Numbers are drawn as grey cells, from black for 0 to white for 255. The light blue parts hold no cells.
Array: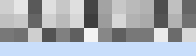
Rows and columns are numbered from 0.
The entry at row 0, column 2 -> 89
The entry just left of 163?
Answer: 69
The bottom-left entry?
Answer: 120
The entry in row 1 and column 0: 192
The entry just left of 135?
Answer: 243
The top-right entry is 101
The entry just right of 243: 135
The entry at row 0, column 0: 207
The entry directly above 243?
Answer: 61
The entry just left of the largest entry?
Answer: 95
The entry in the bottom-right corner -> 215
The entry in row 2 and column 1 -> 113
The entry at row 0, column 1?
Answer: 229

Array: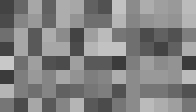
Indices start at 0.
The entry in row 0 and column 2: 167
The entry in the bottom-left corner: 118
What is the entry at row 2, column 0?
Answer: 111
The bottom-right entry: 118
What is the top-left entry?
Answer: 67
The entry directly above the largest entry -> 67
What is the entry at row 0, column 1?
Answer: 103
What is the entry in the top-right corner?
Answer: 187
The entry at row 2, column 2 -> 89
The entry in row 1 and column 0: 75
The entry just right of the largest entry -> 111
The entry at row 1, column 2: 153
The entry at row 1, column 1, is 133
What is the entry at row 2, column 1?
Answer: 167

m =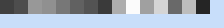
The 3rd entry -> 152
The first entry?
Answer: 64
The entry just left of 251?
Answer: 173
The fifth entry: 119

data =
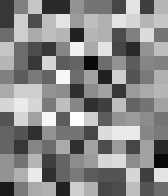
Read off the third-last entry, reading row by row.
190
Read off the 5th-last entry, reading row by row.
70
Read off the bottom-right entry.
108
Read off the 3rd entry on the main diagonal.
170
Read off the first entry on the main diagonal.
55
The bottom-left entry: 25
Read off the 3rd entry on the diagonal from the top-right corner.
128
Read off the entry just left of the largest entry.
92
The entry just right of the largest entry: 206
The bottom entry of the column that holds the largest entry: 206
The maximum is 255
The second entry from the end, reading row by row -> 84
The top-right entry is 182
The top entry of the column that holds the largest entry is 147
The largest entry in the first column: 214
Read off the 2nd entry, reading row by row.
128
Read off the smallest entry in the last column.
9
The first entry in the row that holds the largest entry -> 84
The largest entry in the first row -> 227
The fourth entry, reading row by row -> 41

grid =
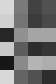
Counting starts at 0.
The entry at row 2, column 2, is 165
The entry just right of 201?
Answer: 93
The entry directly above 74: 81
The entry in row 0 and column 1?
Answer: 122
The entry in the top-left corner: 216
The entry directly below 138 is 100

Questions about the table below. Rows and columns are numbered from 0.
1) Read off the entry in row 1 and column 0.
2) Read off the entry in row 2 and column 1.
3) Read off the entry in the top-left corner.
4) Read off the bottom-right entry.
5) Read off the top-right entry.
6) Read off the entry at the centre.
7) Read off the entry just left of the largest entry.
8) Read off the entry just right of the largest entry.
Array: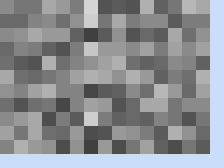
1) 105
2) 145
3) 138
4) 91
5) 168
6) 168
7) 124
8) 83

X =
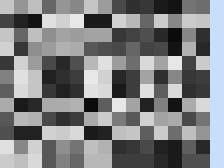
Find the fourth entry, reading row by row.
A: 102
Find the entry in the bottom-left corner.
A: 203
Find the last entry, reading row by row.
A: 79
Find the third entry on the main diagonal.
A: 191
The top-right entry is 109
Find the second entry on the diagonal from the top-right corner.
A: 203
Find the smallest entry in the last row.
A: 26
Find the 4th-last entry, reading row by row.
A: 40
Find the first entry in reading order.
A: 197
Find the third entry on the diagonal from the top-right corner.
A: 11
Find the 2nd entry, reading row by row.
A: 149
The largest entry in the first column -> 224
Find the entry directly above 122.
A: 231
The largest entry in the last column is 217
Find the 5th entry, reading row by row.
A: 149

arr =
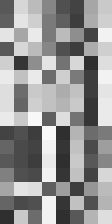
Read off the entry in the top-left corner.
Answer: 88
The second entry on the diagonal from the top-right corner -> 172
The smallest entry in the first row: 67
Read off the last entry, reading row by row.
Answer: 222
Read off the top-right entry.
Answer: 201
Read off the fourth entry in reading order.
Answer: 134
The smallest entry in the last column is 122
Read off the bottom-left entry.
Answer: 47
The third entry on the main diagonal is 234
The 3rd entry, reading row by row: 187
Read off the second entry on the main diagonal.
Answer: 228
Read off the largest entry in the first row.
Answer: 215
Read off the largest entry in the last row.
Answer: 242
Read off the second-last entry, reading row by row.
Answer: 180
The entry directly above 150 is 67

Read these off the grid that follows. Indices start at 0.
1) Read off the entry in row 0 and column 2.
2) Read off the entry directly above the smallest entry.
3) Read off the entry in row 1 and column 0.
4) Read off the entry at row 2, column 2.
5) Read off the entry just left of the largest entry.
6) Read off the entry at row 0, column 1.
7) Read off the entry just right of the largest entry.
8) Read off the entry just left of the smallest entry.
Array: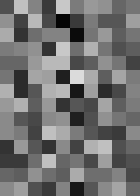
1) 131
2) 200
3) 145
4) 110
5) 31
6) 192
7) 171
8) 72

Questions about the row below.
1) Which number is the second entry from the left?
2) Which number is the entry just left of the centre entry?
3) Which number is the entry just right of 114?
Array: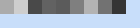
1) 206
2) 98
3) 53
